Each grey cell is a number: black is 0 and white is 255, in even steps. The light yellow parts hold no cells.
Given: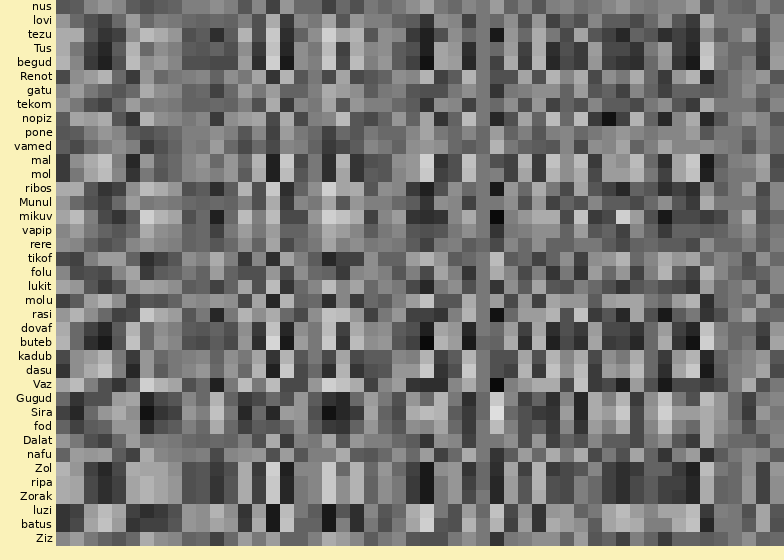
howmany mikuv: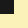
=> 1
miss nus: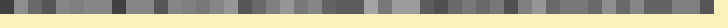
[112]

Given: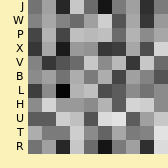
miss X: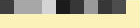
[147]
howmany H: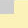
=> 1

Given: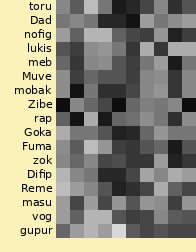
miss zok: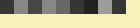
[77]
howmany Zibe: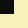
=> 3
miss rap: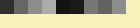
[111]
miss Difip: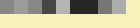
[164]
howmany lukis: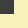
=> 1
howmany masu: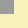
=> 2
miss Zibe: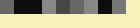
[127]

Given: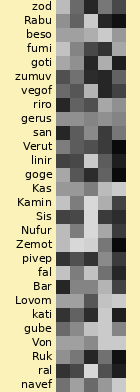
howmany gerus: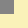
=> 2
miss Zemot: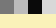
[209]

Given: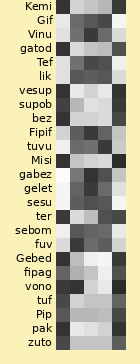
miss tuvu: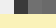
[202]
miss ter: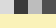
[72]
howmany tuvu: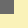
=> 1
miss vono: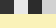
[58]
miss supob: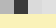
[65]

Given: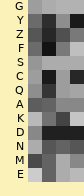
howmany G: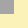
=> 0
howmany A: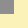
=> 0
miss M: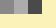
[99]
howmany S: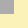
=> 3
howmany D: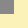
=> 1
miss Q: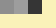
[165]
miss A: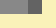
[93]

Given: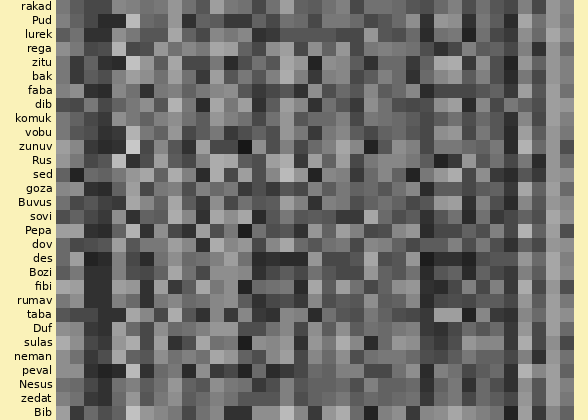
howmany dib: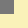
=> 5
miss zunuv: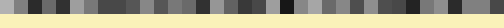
[200]
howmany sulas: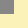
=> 4
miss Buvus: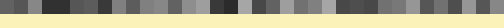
[65]
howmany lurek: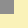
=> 2

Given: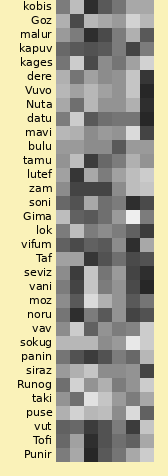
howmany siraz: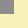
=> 2
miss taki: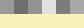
[197]
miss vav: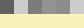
[132]
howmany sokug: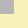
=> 3
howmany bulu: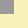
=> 4
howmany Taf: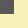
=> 0
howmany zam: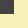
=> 3

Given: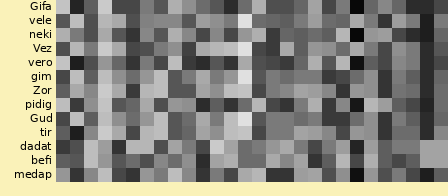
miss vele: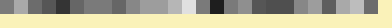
[129]
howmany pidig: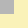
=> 2
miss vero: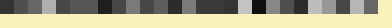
[169]
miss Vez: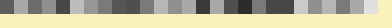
[65]
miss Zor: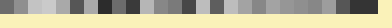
[115]

